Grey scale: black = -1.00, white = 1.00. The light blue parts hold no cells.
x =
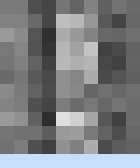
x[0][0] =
-0.04
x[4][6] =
0.41
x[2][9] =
-0.13
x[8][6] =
0.30
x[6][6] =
-0.21
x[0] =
[-0.04, -0.05, -0.38, -0.46, -0.08, -0.22, 0.02, -0.24, -0.10, -0.17]
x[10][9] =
-0.23
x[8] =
[0.21, 0.14, -0.24, -0.65, 0.75, 0.63, 0.30, -0.32, -0.49, -0.15]
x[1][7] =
-0.31
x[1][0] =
0.02
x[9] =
[-0.08, -0.11, -0.11, -0.27, 0.21, 0.23, -0.06, -0.23, -0.39, -0.19]
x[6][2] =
-0.23
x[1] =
[0.02, 0.01, -0.17, -0.45, 0.49, 0.44, 0.18, -0.31, -0.47, -0.19]
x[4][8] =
-0.49
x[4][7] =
-0.44
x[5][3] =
-0.43
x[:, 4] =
[-0.08, 0.49, 0.35, 0.42, 0.44, 0.14, 0.13, -0.03, 0.75, 0.21, 0.14]
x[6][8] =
-0.19
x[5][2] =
-0.31
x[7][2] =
-0.37
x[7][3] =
-0.47
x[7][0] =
0.03
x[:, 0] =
[-0.04, 0.02, 0.21, -0.06, -0.08, -0.17, 0.08, 0.03, 0.21, -0.08, -0.11]
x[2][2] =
-0.34
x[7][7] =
-0.19
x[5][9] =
-0.24
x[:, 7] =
[-0.24, -0.31, -0.19, -0.48, -0.44, -0.42, -0.11, -0.19, -0.32, -0.23, -0.41]
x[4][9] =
-0.22
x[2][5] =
0.20
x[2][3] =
-0.62
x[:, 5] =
[-0.22, 0.44, 0.20, 0.27, 0.37, 0.04, 0.07, -0.16, 0.63, 0.23, 0.00]

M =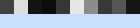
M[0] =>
-0.48
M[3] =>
-0.91
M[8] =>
-0.33
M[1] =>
0.73

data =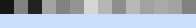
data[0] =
-0.83
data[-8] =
0.68
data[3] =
0.28
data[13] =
0.01
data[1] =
0.01

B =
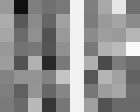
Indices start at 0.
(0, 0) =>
0.20
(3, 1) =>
-0.10
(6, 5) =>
0.90
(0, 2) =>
-0.01
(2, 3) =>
-0.36
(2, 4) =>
0.20
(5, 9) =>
-0.23
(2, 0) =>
0.30
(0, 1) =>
-0.88
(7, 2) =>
0.44
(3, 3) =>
-0.33
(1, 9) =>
0.09
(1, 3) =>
-0.21
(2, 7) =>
0.24
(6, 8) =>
0.31
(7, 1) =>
-0.17
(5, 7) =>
0.41
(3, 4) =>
0.13
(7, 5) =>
0.90
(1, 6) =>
-0.03
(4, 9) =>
-0.15
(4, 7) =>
-0.42
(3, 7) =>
0.38
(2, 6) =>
0.09
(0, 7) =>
0.32

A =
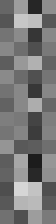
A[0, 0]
-0.20
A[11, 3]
0.18
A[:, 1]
[0.23, 0.56, 0.09, -0.14, 0.19, -0.16, 0.07, 0.07, -0.05, 0.04, -0.30, 0.31, 0.24, 0.68, 0.42, -0.37]
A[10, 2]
-0.27
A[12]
[-0.22, 0.24, -0.69, 0.13]
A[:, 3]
[0.11, -0.32, 0.07, -0.05, -0.22, -0.08, 0.06, -0.19, -0.01, 0.03, -0.13, 0.18, 0.13, -0.38, -0.29, -0.04]
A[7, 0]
-0.23
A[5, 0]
0.08

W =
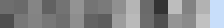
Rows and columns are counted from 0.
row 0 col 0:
-0.14
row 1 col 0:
-0.38
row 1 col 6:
-0.22
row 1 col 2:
0.03
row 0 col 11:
-0.60
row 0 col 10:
-0.17
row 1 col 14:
0.51
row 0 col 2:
0.04
